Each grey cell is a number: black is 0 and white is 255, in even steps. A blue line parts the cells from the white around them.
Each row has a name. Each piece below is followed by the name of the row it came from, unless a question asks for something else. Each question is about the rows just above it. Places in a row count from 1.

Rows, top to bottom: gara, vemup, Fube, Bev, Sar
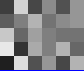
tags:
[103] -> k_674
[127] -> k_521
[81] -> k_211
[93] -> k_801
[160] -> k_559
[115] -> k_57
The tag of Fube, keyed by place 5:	k_57
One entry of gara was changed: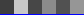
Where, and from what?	2, [211]

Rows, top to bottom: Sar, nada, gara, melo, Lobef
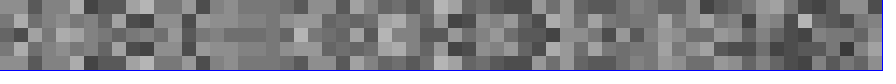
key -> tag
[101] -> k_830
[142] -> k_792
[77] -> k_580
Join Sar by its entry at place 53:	k_830
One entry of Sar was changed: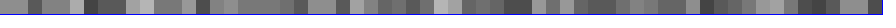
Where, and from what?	36, [89]
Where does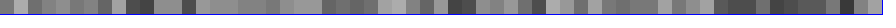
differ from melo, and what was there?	38, [101]

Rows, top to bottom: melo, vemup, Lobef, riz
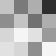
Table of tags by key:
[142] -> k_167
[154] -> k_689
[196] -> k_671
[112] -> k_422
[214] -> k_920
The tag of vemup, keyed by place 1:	k_167
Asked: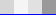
Lobef
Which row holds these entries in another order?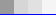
Lobef
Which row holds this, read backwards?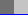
vemup

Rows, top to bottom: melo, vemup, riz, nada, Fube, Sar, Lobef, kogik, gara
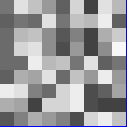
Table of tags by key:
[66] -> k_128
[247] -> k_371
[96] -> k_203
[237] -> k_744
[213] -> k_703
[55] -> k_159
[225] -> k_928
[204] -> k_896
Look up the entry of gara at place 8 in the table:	k_744
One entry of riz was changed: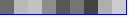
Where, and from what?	6, [129]
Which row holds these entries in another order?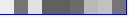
vemup
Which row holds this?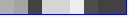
kogik
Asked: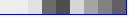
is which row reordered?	Lobef

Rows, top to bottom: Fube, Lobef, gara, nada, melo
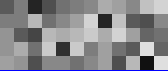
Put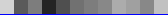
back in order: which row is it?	Fube
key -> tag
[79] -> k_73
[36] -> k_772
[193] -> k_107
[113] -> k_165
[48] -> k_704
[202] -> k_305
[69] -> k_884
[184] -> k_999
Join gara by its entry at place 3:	k_884

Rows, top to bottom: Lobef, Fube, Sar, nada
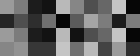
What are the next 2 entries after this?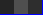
[112 6]
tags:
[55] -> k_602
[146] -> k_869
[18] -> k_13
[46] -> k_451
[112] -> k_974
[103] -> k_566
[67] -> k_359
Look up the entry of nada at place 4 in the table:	k_602
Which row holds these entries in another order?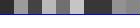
nada
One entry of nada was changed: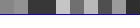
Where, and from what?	8, [67]

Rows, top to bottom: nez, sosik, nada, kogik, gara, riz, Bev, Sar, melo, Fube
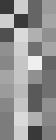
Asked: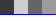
nez
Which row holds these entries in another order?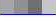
riz
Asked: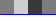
Fube
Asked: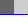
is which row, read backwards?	nez
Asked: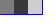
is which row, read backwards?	Fube

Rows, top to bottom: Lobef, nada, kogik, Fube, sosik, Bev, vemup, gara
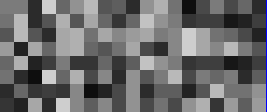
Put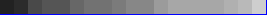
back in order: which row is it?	kogik
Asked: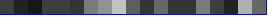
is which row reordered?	sosik
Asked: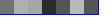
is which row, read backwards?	kogik
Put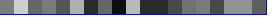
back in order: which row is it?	Lobef

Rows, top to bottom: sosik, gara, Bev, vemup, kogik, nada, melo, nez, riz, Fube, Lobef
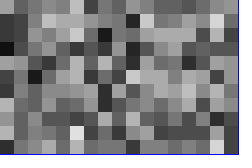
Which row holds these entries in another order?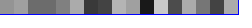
Bev
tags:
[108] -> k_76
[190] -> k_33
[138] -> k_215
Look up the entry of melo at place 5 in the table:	k_215

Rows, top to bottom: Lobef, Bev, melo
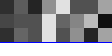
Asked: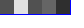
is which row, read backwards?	melo
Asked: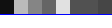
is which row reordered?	Bev
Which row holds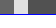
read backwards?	Bev
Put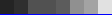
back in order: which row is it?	Lobef
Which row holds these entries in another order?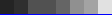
melo

